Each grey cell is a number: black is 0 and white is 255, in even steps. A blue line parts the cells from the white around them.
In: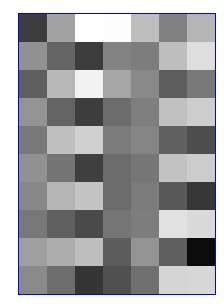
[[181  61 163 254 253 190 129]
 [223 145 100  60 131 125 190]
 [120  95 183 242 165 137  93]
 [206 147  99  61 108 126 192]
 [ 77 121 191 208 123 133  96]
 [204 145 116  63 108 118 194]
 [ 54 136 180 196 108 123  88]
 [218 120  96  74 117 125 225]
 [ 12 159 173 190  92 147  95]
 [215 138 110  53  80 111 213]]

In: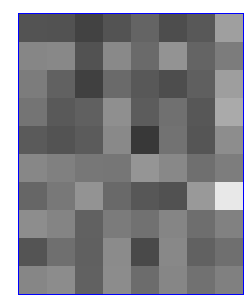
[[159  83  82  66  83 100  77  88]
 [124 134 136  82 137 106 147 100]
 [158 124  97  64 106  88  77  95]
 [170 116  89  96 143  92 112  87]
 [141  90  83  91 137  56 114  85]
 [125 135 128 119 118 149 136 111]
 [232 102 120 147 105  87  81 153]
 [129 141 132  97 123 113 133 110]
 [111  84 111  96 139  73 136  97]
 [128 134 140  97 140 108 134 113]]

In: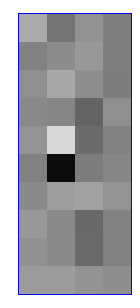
[[127 171 116 146]
 [126 130 140 152]
 [125 143 168 141]
 [143 137 134 100]
 [129 148 215 107]
 [134 129  13 124]
 [147 138 157 161]
 [130 152 137 105]
 [129 144 138 106]
 [142 155 155 146]]

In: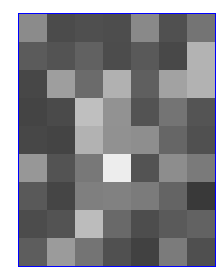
[[116 139  75  79  77 137  80]
 [179  91  83  97  76  89  72]
 [178  71 158 107 177  95 162]
 [ 84  68  74 191 146  83 116]
 [ 80  71  68 178 145 142 102]
 [122 151  83 120 237  83 141]
 [ 57  89  69 127 129 123 100]
 [ 98  76  83 188 105  77  90]
 [ 79  93 155 116  80  65 123]]

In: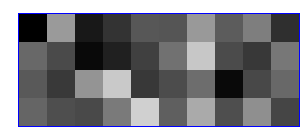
[[ 47   0 154  24  51  87  85 153  92 126]
 [119 104  74   9  32  64 113 199  75  56]
 [104  89  57 148 201  56  76 109   9  72]
 [ 69 101  78  73 122 208  95 170  78 143]]

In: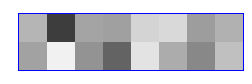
[[177 181  61 164 160 212 217 157]
 [192 162 241 147  99 227 172 136]]

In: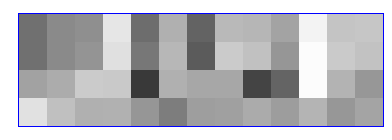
[[198 112 138 143 230 109 176  99 185 182 163 243 196]
 [194 112 138 148 224 119 183  91 203 193 150 252 202]
 [151 162 172 203 201  57 176 167 167  68 100 252 179]
 [164 225 192 176 177 150 125 158 160 171 157 180 151]]
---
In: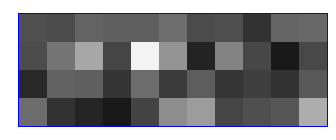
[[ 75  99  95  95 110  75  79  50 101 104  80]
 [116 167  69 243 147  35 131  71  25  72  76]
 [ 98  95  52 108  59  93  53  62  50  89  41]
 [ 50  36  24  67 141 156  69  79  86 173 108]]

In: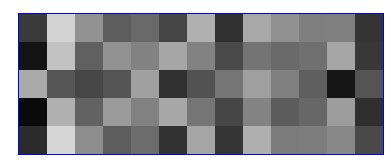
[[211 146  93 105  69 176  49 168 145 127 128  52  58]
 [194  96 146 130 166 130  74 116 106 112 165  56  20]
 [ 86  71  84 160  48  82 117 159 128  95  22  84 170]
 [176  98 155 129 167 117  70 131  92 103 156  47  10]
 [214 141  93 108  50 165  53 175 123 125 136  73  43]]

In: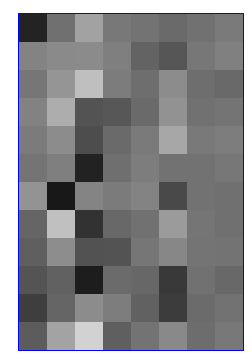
[[112 162 120 115 106 113 122  35]
 [138 139 127  99  86 119 128 131]
 [149 191 124 110 140 110 105 118]
 [173  83  87 106 146 113 116 130]
 [140  77 106 122 167 121 125 123]
 [127  34 111 125 114 114 119 116]
 [ 24 132 123 131  73 114 112 147]
 [192  50 104 113 155 117 112 101]
 [141  82  83 118 135 116 115  95]
 [ 97  29 107 103  57 113 104  84]
 [101 140 125  97  60 107 114  62]
 [163 210  95 115 137 109 120  92]]

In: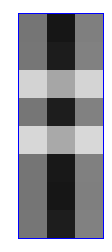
[[ 22 127 117]
 [ 28 129 118]
 [166 212 211]
 [ 29 129 118]
 [169 216 215]
 [ 24 128 117]
 [ 22 127 117]
 [ 29 129 118]]

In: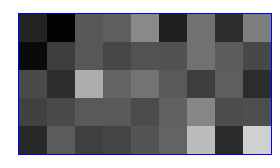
[[  3  88  95 137  31 113  45 125  35]
 [ 61  87  71  82  81 113  92  72  10]
 [ 46 173 100 115  89  62  94  44  74]
 [ 73  89  89  75  97 134  76  78  65]
 [ 92  63  69  84  99 188  43 208  40]]

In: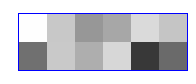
[[200 151 167 218 197 254]
 [201 174 215  56 106 112]]
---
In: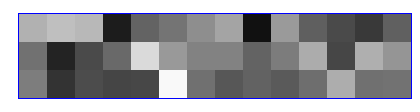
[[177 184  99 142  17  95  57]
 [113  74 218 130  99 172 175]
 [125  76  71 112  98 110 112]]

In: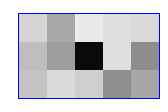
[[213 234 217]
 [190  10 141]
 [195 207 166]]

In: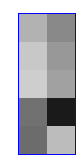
[[178]
 [200]
 [206]
 [113]
 [108]]

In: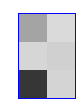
[[164]
 [214]
 [ 54]]

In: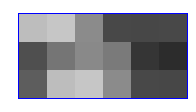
[[189 139  71]
 [ 79 137  53]
 [ 93 198  72]]

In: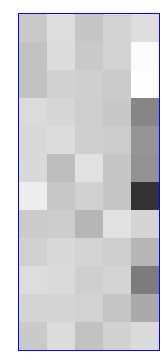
[[201 198 222]
 [194 201 252]
 [194 207 254]
 [219 206 134]
 [216 207 149]
 [217 225 146]
 [237 209  51]
 [203 182 213]
 [209 212 182]
 [221 207 124]
 [212 210 170]
 [202 194 218]]

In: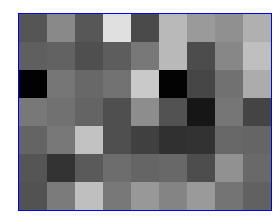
[[ 85  87  74 154 176]
 [ 95  79 120  76 191]
 [  2 104 201  70 172]
 [120 100 141  22  68]
 [100 194  64  50 101]
 [ 85  90 101  77 105]
 [ 82 191 152 154  97]]

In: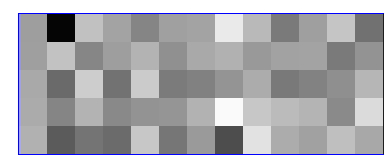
[[158 193 133 163 185 159 113]
 [159 134 179 169 153 163 147]
 [169 205 203 129 172 130 182]
 [171 179 147 178 199 180 219]
 [177 116 199 154 226 161 168]]

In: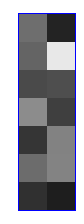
[[110]
 [100]
 [ 74]
 [140]
 [ 53]
 [108]
 [ 48]]
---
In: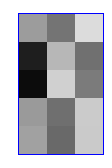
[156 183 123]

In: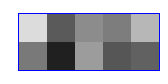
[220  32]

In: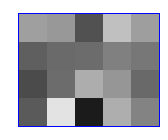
[159 106 173 174]

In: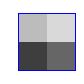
[188 102]

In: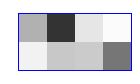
[177 200]

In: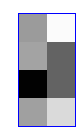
[155  99]

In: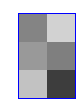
[132 127]
